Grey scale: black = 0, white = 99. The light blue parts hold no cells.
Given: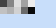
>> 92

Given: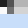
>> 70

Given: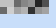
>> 31

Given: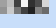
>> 83

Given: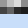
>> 54

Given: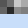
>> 66

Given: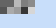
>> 54

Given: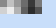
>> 47
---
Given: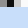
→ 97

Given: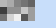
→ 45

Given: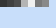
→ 70

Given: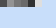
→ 41

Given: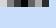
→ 2

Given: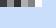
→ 68

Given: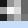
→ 40

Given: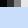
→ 90

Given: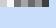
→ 64

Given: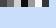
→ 5
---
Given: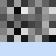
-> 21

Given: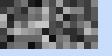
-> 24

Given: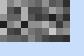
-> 23

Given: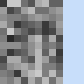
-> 44

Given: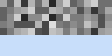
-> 60

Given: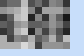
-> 57

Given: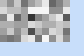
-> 84

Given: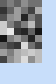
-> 55

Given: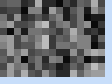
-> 61
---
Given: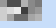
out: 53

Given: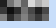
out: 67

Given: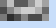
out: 80

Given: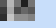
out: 12

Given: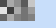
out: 35

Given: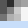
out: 57

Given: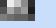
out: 54

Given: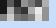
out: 30

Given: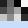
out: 1

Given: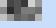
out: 81
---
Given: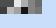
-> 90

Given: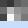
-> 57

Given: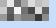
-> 95

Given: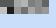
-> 65

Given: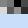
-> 0

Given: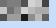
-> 55

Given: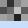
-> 75

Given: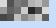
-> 43
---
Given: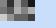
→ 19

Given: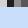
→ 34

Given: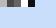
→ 28

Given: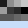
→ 11

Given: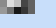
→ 21

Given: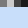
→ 26

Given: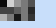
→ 9

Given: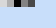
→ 28
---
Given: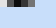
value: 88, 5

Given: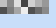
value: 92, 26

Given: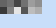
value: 89, 22

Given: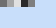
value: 87, 16

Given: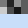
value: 79, 8

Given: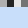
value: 89, 14
